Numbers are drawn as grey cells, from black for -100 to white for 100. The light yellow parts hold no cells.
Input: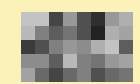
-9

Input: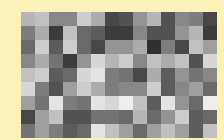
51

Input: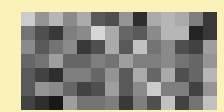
51

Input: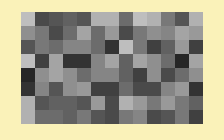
-50

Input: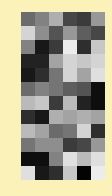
85

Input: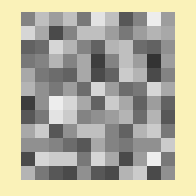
13

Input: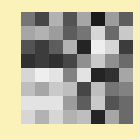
-17

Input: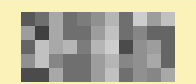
32

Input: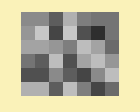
-17
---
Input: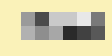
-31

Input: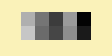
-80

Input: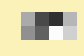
63

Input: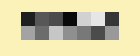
20

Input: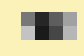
43

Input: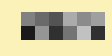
-62
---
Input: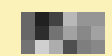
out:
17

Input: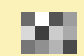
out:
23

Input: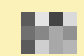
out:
71

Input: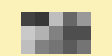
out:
20

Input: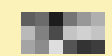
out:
37

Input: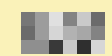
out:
-16

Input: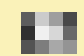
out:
-43

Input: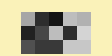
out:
39
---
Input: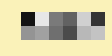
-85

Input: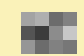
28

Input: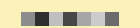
10

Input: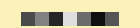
-42

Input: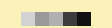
65

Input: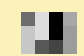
-15

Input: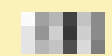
97
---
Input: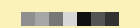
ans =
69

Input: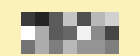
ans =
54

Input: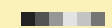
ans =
78

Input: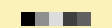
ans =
-50

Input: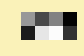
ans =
-98

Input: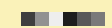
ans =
-77

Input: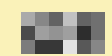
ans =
51

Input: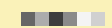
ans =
8
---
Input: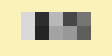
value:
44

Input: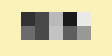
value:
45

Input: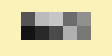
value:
55

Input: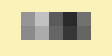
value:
-29

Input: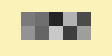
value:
-71

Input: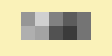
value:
1

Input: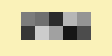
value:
-66

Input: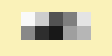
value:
-36

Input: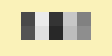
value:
-59

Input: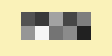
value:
27
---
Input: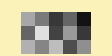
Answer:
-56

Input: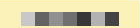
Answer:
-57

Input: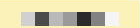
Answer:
-67

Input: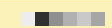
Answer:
39

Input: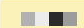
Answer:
85

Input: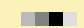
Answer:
2

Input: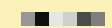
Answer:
62

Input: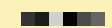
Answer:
-97

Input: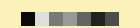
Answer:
-22
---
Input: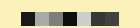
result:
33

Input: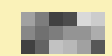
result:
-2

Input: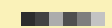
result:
-48

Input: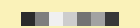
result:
-1

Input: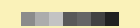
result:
35

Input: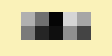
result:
-12

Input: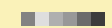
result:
74

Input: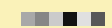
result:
5
